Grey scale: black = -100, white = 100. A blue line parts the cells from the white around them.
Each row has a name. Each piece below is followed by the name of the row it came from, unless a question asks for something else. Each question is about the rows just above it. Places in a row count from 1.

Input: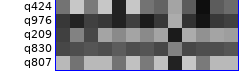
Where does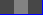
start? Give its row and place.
q830, 8
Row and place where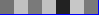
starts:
q807, 5
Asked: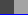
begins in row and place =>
q209, 3
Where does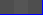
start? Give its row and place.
q830, 2
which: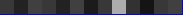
q976
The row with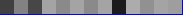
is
q209

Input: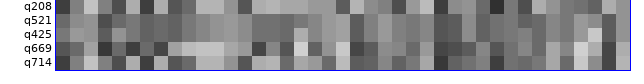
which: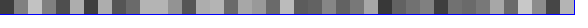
q714
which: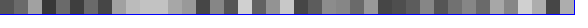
q669
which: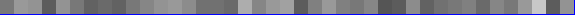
q425
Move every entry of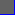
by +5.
[-18]
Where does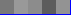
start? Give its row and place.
q521, 37

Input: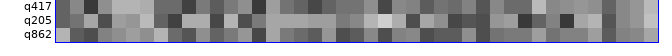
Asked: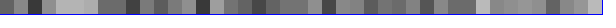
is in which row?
q417
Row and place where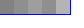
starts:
q862, 4
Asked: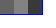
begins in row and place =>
q205, 35
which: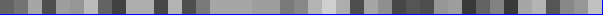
q205

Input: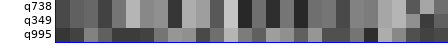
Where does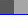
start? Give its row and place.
q738, 26
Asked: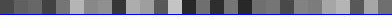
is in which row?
q738

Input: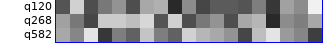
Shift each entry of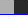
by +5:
[ 43 -63]
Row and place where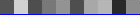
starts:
q268, 8
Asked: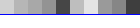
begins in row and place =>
q582, 10

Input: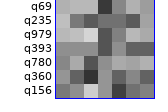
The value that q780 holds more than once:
[33]
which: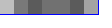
q235
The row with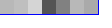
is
q979
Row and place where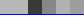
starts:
q69, 2
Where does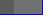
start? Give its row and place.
q235, 3
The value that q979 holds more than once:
[44]

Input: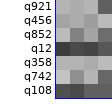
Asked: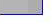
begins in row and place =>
q358, 1
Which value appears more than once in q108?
[-25]

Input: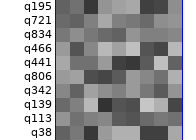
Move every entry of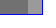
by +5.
[-6 -6 26]
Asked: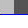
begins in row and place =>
q466, 6

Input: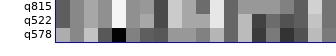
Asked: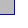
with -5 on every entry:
[42]
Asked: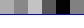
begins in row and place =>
q578, 1
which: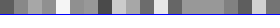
q815
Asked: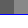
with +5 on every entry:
[-21  12]
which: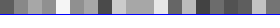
q522

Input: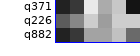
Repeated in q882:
[28]
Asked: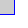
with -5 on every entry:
[56]
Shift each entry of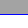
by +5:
[33 33]
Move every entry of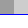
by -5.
[18 56]
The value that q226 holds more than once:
[61]
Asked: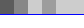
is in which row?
q226
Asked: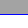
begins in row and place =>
q882, 3

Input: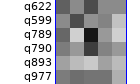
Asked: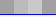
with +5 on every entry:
[31 52 63 31]
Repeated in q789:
[63]
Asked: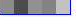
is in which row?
q599
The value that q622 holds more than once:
[9]
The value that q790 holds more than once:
[20]
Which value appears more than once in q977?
[-9]

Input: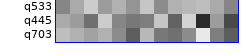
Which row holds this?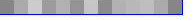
q533
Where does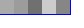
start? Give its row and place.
q445, 1

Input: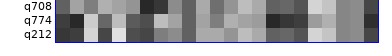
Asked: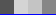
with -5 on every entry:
[-39  61  49   0]
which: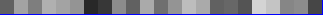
q708
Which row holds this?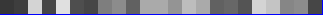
q212
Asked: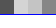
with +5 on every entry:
[-29  71  59  10]
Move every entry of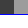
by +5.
[-46  27]
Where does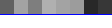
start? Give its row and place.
q774, 10
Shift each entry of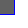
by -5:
[-29]

